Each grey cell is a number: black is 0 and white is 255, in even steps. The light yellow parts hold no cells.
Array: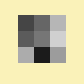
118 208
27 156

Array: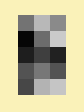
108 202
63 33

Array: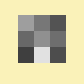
144 110
225 77

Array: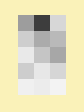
171 185
197 167

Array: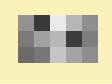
160 182
119 197

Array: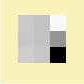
194 149
199 0

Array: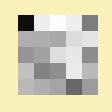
174 168
162 222
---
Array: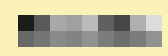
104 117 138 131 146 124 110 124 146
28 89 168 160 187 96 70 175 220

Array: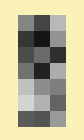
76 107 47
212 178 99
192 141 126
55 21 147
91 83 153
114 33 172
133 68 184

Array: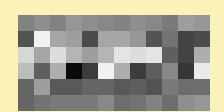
101 158 89 89 101 101 89 95 83 122 109 109
101 115 122 122 122 136 109 115 130 109 142 150
130 142 130 150 142 136 130 142 136 122 158 150
83 241 166 158 75 166 166 150 83 115 67 75
188 95 173 10 60 241 173 60 95 136 54 234
215 166 221 181 158 181 228 221 228 95 67 173

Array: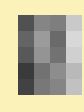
100 155 106 216
88 148 114 208
81 133 126 201
66 120 133 193
58 114 141 185

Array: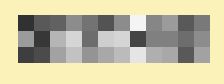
49 89 97 140 115 83 140 244 134 155 89 121
62 75 162 194 148 168 187 229 175 168 89 162
155 55 181 213 109 206 213 69 128 128 109 140

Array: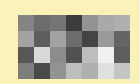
132 109 117 60 147 169 175
87 217 140 81 189 240 93
125 74 147 189 175 224 197
162 93 162 109 68 154 101

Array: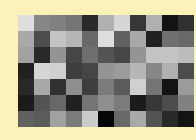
41 169 49 142 62 123 91 208 117 19 155
27 84 104 33 117 142 123 27 55 76 129
222 135 129 117 41 176 214 55 176 19 49
161 41 148 70 111 84 70 148 196 196 188
97 91 161 123 202 6 104 169 84 41 19
169 76 196 182 104 222 97 169 33 111 104
33 214 208 62 70 148 155 182 135 176 76

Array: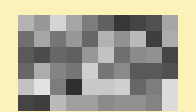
89 75 103 96 151 194 111 138 145 68
111 166 118 151 103 178 145 186 62 172
194 226 125 47 200 200 207 103 125 220
103 172 132 118 207 118 138 89 89 81
68 62 186 159 159 138 145 145 132 220
178 151 213 166 125 96 55 68 81 166

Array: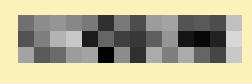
163 89 107 156 163 2 141 48 171 127 171 101 70 200
113 141 149 135 121 48 121 77 156 163 83 89 77 192
83 127 179 200 28 101 63 56 95 149 21 8 34 215
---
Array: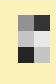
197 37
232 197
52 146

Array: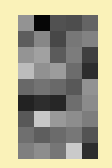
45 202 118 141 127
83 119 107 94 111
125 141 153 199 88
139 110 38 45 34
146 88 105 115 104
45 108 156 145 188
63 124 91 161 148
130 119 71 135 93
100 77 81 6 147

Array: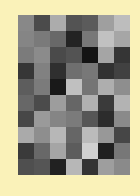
138 158 51 183 33 85 79
119 32 208 92 165 104 58
70 152 187 102 183 142 170
138 44 86 123 133 154 71
179 58 177 102 157 75 103
142 174 117 192 25 123 93
65 49 120 111 47 129 54
53 165 20 83 74 139 123
166 193 120 35 104 122 133
189 159 91 83 172 75 136

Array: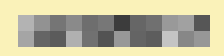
151 135 196 93 100 152 83 113 176 91 101 165
86 161 153 112 102 60 119 110 138 117 146 179

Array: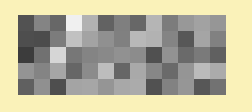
114 87 150 130 81 171 168 149 166 164 78 144 96
171 187 149 106 135 169 102 189 139 102 166 132 148
96 122 106 146 80 140 145 137 132 119 214 113 60
129 165 87 132 178 184 128 144 163 193 124 76 78
150 162 152 124 181 103 127 98 178 240 103 132 82

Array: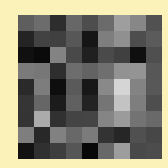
76 73 157 104 8 86 62 48 18
71 80 38 51 123 104 129 40 126
105 115 155 133 69 68 49 171 52
78 126 195 117 35 96 27 102 53
88 131 213 137 24 90 14 125 42
87 148 146 111 99 109 46 119 122
79 15 64 74 32 73 131 10 16
91 77 144 126 21 87 64 66 36
81 135 158 107 77 103 45 108 94

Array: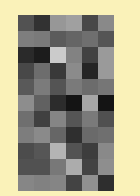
46 144 67 133 129 134
142 67 172 120 81 81
137 61 83 180 86 76
111 106 47 102 138 125
80 122 85 133 64 111
20 166 20 44 97 141
118 108 122 84 123 89
154 37 139 57 109 72
154 66 130 203 28 42
85 111 101 91 122 126
137 72 160 151 50 82

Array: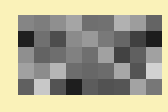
119 163 85 82 92 30 83 200 96
210 84 167 108 103 109 182 140 161
161 96 66 161 111 129 110 99 143
29 64 102 121 153 139 77 112 31
100 157 177 113 111 165 143 125 133
